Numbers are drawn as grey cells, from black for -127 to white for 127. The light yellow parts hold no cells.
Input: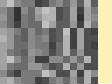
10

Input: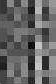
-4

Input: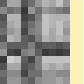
22

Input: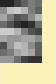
-17

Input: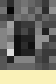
-25

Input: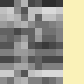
39

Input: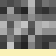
-66

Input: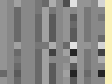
-22
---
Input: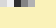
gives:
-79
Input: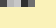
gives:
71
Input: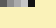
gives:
43
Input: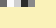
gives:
80
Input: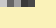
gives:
32
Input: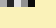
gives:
97
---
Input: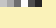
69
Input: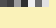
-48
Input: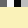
-25
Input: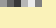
26
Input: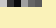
72
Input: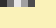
-81
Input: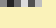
10
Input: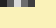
-93
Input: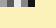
33
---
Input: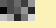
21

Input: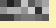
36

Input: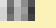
-44

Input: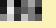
-50

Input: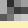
29

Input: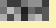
-68

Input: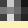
-105

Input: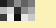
-2

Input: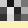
-10
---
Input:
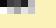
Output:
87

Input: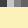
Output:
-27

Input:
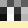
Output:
68

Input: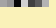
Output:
36

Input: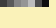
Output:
5

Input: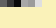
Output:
27

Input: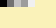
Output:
28

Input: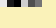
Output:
-10

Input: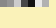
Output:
49

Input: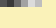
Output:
34
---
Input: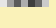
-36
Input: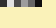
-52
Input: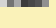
41
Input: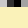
-126
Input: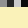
75
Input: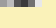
-43
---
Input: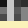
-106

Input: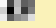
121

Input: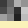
-67

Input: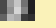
-54

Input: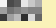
117

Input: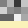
0

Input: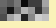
-23
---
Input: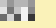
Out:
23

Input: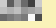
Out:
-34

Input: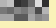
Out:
65

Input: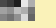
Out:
-69

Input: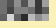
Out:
-44

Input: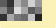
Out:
-76

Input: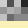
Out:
-46

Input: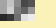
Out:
67
